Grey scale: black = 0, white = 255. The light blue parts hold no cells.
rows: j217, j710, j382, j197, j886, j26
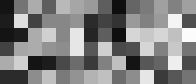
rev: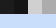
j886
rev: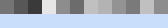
j26
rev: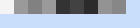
j710
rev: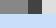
j710

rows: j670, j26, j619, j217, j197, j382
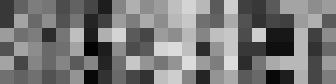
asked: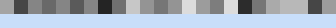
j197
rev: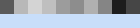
j670
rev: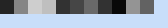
j382
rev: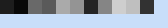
j382
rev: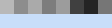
j26
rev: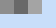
j26
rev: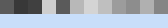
j670

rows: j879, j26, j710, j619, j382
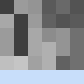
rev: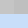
j382
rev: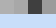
j619
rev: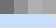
j619
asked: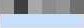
j710
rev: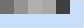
j619
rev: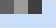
j26

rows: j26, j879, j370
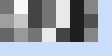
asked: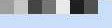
j879
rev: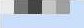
j879

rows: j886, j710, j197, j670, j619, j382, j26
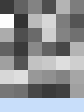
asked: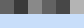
j670
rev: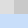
j619
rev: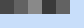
j670

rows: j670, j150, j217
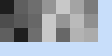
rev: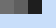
j670
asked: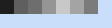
j670
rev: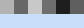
j217

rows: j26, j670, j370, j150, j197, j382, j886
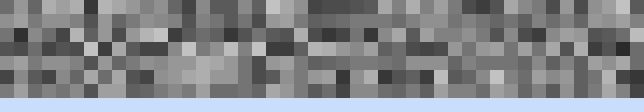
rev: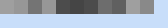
j150
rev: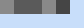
j26
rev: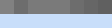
j670
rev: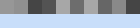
j382
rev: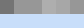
j382

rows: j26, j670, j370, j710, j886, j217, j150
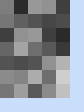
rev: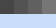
j670
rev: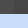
j670
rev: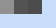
j886
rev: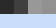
j370
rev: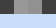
j370
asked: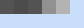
j886

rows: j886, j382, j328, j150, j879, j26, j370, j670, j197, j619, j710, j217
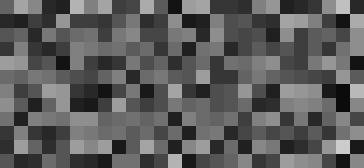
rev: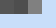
j382
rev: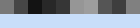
j370
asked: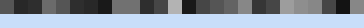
j217
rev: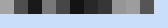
j370

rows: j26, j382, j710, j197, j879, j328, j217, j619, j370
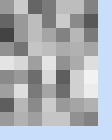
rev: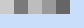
j382
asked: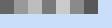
j382
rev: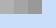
j619
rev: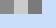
j382
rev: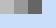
j382

